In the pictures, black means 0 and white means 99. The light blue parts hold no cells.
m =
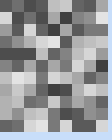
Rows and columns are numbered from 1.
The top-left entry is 35
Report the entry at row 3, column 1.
60
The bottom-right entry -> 83
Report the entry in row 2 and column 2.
30
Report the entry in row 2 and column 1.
83
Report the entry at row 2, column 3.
43
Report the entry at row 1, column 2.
43
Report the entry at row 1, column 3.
30
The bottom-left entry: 39
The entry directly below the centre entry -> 83

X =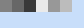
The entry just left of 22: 40
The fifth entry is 59
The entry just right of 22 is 91

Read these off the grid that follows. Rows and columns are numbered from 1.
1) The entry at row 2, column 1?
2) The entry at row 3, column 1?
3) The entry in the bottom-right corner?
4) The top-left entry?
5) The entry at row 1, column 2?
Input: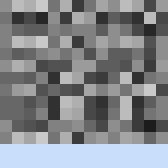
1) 45
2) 50
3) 55
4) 55
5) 73

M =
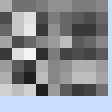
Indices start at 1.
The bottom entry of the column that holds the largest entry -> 81
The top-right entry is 52
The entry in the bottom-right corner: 44
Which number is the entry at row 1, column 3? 44
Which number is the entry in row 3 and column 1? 40
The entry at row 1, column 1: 68
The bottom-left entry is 81
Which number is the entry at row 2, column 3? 86
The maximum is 94
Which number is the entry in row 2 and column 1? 30
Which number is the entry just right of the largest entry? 17
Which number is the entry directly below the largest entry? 22

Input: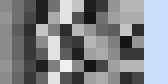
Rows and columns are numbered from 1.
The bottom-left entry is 54
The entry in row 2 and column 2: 44
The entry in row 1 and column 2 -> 44
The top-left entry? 54
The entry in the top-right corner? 71
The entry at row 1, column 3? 32
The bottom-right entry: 27
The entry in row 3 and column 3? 17
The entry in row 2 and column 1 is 58
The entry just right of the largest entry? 54
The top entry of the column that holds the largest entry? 88
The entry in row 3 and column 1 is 54
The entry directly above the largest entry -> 36

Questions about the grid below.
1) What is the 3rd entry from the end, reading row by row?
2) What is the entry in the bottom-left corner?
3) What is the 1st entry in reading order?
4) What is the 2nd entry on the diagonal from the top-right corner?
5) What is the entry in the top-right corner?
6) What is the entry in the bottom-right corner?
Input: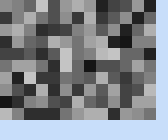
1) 59
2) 72
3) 55
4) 13
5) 13
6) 45

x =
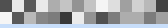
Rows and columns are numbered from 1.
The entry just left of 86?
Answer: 95
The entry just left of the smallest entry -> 48
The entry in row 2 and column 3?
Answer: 72
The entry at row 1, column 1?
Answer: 31
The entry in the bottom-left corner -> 95
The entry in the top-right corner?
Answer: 26
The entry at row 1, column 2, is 91
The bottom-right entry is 62

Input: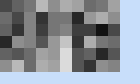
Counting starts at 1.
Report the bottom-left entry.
55
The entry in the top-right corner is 63
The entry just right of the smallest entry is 28
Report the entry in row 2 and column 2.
28
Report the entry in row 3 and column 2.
20
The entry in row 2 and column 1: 42
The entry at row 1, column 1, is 28
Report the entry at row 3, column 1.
38
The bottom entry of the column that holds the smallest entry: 55
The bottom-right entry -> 51
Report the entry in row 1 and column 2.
38
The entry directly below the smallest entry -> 46

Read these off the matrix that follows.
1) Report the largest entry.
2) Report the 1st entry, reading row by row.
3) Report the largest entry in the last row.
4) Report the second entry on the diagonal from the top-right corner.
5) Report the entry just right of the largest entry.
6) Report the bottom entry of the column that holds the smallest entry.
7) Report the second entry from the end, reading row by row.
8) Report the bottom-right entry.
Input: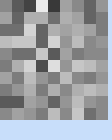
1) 91
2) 53
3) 77
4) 39
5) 22
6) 73
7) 43
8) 53

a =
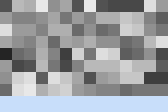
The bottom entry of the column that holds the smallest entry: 41
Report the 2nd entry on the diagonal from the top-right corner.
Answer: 51
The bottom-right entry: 46
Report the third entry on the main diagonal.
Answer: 60
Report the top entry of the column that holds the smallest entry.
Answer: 32
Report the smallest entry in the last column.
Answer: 24
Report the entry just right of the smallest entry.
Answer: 41
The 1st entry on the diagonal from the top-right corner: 60
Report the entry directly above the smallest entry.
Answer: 64
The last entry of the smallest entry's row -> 28
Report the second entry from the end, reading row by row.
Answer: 46
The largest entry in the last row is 90
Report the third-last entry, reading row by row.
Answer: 46
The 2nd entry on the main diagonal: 51
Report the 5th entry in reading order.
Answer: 56
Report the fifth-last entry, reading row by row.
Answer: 51
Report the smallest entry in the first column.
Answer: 14
